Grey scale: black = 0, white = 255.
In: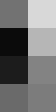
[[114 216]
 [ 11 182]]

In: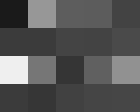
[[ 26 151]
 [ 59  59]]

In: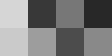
[[214  56]
 [202 157]]

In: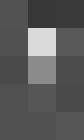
[[ 82  55]
 [ 81 218]]

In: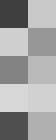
[[ 63 201]
 [207 151]]

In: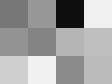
[[119 151]
 [147 132]]

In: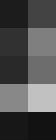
[[ 28  67]
 [ 49 127]]

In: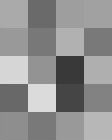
[[170 106]
 [153 120]]

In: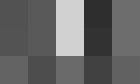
[[82 89]
 [83 89]]
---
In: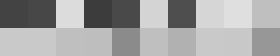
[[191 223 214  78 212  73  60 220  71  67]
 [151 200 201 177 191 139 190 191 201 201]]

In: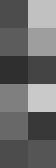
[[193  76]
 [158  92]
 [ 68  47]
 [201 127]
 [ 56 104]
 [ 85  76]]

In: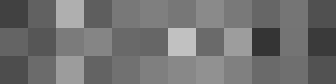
[[ 80 117 102 121 138 119 127 120  94 175  97  65]
 [ 58 116  52 157 106 193 102 105 133 123  86 100]
 [ 82 111 106 128 145 136 127 113  99 156 107  77]]

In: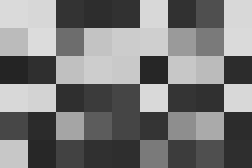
[[216  79  49 216  49  45  51 215 218]
 [218 122 154 207 204 195 109 220 187]
 [ 44 187 199  38 201 205 192  47  36]
 [216  48  52 217  69  59  47 211 216]
 [ 44 170 142  52  69  92 165  43  71]
 [ 46  79  60 122  46  48  66  39 199]]

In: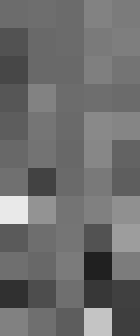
[[123 130 107 110 108]
 [126 122 107 105  82]
 [116 127 105 105  71]
 [107 110 108 130  86]
 [133 137 106 117  93]
 [ 99 135 104 115 104]
 [ 94 121 106  66 112]
 [144 128 116 147 233]
 [157  82 117 110  90]
 [124  32 123 104 111]
 [ 64  55 111  77  48]
 [ 62 196  93 111 129]]

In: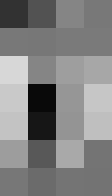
[[120 133  82  50]
 [122 122 119 120]
 [167 158 133 215]
 [198 150   9 201]
 [191 148  22 195]
 [116 169  88 157]
 [115 116 107 119]]

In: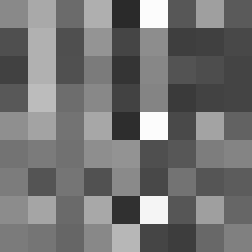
[[ 90 159  87 252  42 175 107 169 137]
 [ 72  64  62 141  69 148  79 177  79]
 [ 68  77  83 135  52 123  80 177  65]
 [ 68  66  58 132  66 136 109 188  88]
 [ 98 163  73 252  45 167 115 163 143]
 [132 125  87  79 147 142 113 123 115]
 [ 92  85 115  72 138  81 117  84 124]
 [102 159  86 245  48 168 106 165 140]
 [128 104  61  69 183 136 102 117 123]]

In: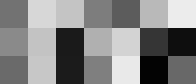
[[236 185  92 125 196 215 114]
 [ 14  53 211 176  26 195 138]
 [104   3 233 127  27 199 106]]

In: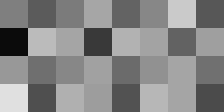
[[ 87 202 135  99 166 123  91 127]
 [159  98 163 178  57 165 187  11]
 [112 165 145 107 161 135 111 152]
 [ 75 165 183  82 157 176  79 224]]
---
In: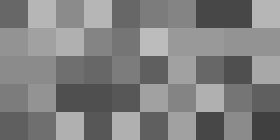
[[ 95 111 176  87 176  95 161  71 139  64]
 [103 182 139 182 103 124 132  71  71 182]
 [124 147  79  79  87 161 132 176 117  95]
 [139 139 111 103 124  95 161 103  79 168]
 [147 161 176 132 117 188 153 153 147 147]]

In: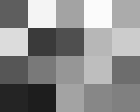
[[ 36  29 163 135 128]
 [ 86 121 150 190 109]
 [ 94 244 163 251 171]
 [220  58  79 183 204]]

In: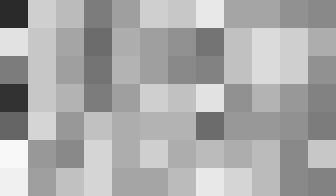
[[ 42 207 187 124 159 207 199 232 165 165 145 137]
 [ 50 199 179 124 159 207 193 226 145 179 152 130]
 [101 213 152 193 173 179 179 108 152 152 145 124]
 [124 199 159 116 179 159 137 130 193 219 207 145]
 [226 199 165 108 173 159 145 116 193 219 207 173]
 [240 159 193 213 165 165 187 232 213 187 137 130]
 [248 152 137 213 173 207 173 187 173 187 137 199]]

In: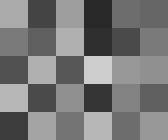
[[ 60 164 116 183 109 152]
 [ 81 176  87 205 152 144]
 [122  95 176  47  74 122]
 [170  68 158  40 109 102]
 [183  74 144  53 130  95]]

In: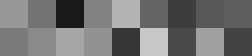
[[122 138 166 146  54 200  73 160  67]
 [152 115  25 130 180 100  61  87  94]]

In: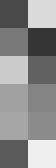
[[ 74 218]
 [ 90 239]
 [120  53]
 [160 132]
 [166 139]
 [203  97]]

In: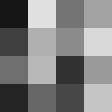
[[ 22 224 116 162]
 [ 36 102  71 197]
 [ 63 176 139 217]
 [110 184  49 154]]

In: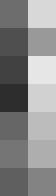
[[ 45 209]
 [ 65 230]
 [ 79 153]
 [ 95 131]
 [102 188]
 [109 216]
 [117 174]]

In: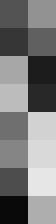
[[  9 174]
 [ 54  96]
 [ 77 230]
 [ 83 146]
 [111 210]
 [133 217]
 [167  28]
 [188  40]]
